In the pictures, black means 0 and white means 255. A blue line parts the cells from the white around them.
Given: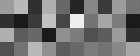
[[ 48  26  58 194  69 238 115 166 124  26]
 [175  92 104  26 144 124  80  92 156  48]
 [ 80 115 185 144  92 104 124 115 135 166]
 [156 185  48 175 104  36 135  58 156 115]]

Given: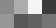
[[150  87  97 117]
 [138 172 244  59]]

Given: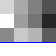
[[254 157 116  38]
 [213 169 128  81]
 [137 201 180  92]]

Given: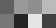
[[119  36 230  65]
 [ 96 152 142 186]]

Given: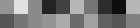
[[ 86 117 138 149 171 106 161  97  86 129]
 [149 224 138  35  66 182 117  44  14 182]]

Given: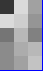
[[139 161 195]
 [139 172 184]
 [117 184 129]
 [218 206 149]
 [ 53 218 161]]

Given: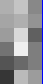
[[ 84 105 126]
 [165 175 147]
 [ 54 186 156]
 [175 196 136]
 [156 217  96]
 [115 239 126]]

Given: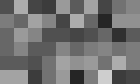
[[ 91  91  80 114 163 145 154 114 173 124]
 [124 103 163 133  69 173 103  37 145 145]
 [103 133  91  91 133 103 124 133 114 124]
 [103 154 133  80  80  69  80 103  48  91]
 [163 163  60 114 154  37 124 206  60  69]
 [ 80 173  69  60 154  91 163  69 114 133]]

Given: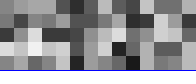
[[121  70 133 121 156  82  82 121 167  46  58 208 156  58]
 [ 58 144 220  58  58  70 144 187 220 112 144 208 196 103]
 [133 156 167 167  82  46  92 187  92  70 196 112 112 178]
 [133 167 103 133 196  36 156 133 103  25 178 121 133 187]
 [220 196 241 196 208  82 156 208  36 103 178  92  92 187]]
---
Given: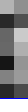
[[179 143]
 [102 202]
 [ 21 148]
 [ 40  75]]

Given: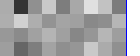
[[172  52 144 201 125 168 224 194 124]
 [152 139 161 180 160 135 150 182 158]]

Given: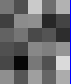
[[119  79 202 110 178]
 [ 98 117  73  84  45]
 [ 71   7 120  81 218]]

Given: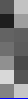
[[ 86 194]
 [ 99  95]
 [144  73]
 [131 199]]

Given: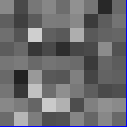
[[137  73 119 135 109 145 117  40 105]
 [111  84 207  96  89 174  89  99 102]
 [118 123 105 116 112 107  58 102  92]
 [117  55 193 110 143 121  94  74  79]
 [107 182 125  79  82 134 102 136 104]]

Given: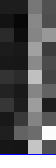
[[ 29  29 119  81]
 [ 42  13 133 152]
 [ 24  23 138  75]
 [ 34  25 133  98]
 [ 24  57 132  87]
 [ 22  21 197  81]]
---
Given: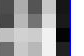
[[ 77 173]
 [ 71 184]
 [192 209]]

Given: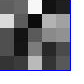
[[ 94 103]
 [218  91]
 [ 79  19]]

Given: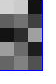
[[211 203]
 [ 96 114]
 [ 19  45]]

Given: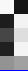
[[248  21]
 [ 29 243]
 [ 70 222]]

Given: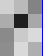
[[209 186]
 [172  30]
 [138 202]]

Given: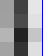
[[159  65]
 [160  75]
 [181  34]]

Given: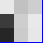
[[232 193]
 [ 59 206]
 [ 38 203]]

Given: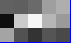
[[ 97  95]
 [ 14 203]
 [164  82]]
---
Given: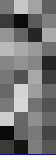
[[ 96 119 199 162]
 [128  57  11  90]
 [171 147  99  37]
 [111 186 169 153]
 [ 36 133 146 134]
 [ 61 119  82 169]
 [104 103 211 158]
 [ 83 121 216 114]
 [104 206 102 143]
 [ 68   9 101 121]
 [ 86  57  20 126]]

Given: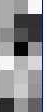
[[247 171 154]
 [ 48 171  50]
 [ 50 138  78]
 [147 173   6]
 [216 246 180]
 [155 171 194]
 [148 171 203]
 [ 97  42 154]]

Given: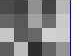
[[183  75  64 145  69]
 [202 101  87 163 108]
 [205 199  90 104 209]
 [149  95 188  43 100]]

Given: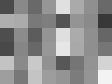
[[105  75 137 105 150 224 170 143]
 [ 56 175 171 121 126  83 148 138]
 [102  78 140  92 148 223 171 143]
 [118  73 134 104 151 230 169 143]
 [212 195 138 201 145  87 117 147]
 [243 158 120 196 157 148 124 149]]

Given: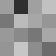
[[193 158  46 160]
 [150 119 187 167]
 [168 153 138 119]
 [108 149 198 141]]

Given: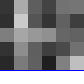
[[117  53 171  94  67 114]
 [ 62  47 202  85  52  97]
 [ 98 126 166 152 144 102]
 [113  51 141  95  63  74]
 [191  40 123  96  31 128]]

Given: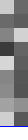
[[105 203]
 [ 93 106]
 [210 132]
 [100  59]
 [ 93 214]
 [ 86 134]
 [ 84 139]
 [144 162]
 [ 88 207]]

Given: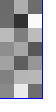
[[109 107 174]
 [249 108  49]
 [188 186 126]
 [ 87 142 166]
 [150 162  95]
 [183 129 181]
 [110 137 234]]
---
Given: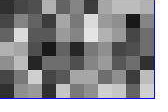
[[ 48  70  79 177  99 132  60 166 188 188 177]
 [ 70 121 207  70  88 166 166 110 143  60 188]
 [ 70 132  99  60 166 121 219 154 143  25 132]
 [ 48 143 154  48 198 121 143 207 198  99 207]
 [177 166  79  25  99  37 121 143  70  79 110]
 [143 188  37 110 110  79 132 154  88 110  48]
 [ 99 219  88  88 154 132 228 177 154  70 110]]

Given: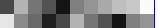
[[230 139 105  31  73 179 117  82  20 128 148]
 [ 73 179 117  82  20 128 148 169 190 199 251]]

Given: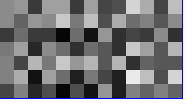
[[129  69 181 120 200 150 181  87 181  48  99  87  87]
 [139  99 150 139 200 120 190  78 172 109 129  87 139]
 [ 58 109  58  58   6 109  18 150  48  69  58 139  48]
 [ 69 129  39  78   6  78  18 150  30 129  99 129  99]
 [139 150  58 160 160  58 160  69  78 212 172  69 190]
 [120 160  39 139 109  48 109  87  48 200 160  87 181]
 [129 172  18 160 109  30 120  69  30 234 190  78 212]]

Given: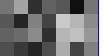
[[ 87  36 129  67 202 182 139]
 [ 78  57  36  78 172  67 129]
 [ 98 108 139  47 182 192 151]
 [117 163  47  98  87  15 117]]

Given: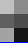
[[163  22]
 [ 95  76]
 [192 140]]

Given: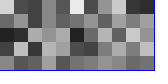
[[ 34  45 172 148 172  34 106 181  97 202 148]
 [212  76  66 136  86 234  76 148 202  55  45]
 [136  86  97 160  86 115 125 148 136 106 115]
 [106 148  66 136  97 115 148  97 160 125 160]
 [ 66 191  55 181 160  76  66 125 172 125 191]]

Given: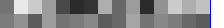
[[124 146  92 156 115 124 136  92 104 165 115 136 124 104  92]
 [115 233 203 156  73  42  51 174 104 156  42 146 203 174 193]]

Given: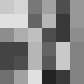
[[ 68  68 182 100 201 131]
 [ 68  78 182  88 201 131]
 [111 161 224  35  56 131]
 [141 173 191  78  56 141]
 [201 212 120 161  78 152]
 [224 224 100 182  56 152]]

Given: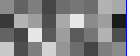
[[ 99  69 231  90 158  90 118 179  78]
 [200  78 127 210 149 109  69 127 139]
 [139  99 127  69 109 118 109 179 169]
 [ 57 179 158  78 169 231 139 158  25]]
